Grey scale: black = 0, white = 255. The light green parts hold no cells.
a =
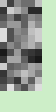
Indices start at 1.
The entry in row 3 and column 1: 81
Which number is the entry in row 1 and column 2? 66
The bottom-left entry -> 96
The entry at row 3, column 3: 66
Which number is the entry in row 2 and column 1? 54
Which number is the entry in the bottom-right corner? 221
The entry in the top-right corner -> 191
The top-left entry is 191

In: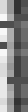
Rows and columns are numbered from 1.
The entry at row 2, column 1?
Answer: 218
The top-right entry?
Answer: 78
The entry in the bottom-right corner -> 107
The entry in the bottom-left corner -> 232
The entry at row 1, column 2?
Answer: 149
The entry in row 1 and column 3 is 51
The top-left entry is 218
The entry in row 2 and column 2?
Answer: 149
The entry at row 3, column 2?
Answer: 173

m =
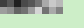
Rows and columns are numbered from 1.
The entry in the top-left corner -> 62
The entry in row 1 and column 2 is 86
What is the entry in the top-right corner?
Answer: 185

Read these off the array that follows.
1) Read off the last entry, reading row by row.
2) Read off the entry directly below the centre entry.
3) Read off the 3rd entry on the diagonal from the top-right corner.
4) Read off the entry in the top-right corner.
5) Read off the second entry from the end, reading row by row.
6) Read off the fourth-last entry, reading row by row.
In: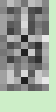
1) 133
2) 33
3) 90
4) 133
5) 102
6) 146
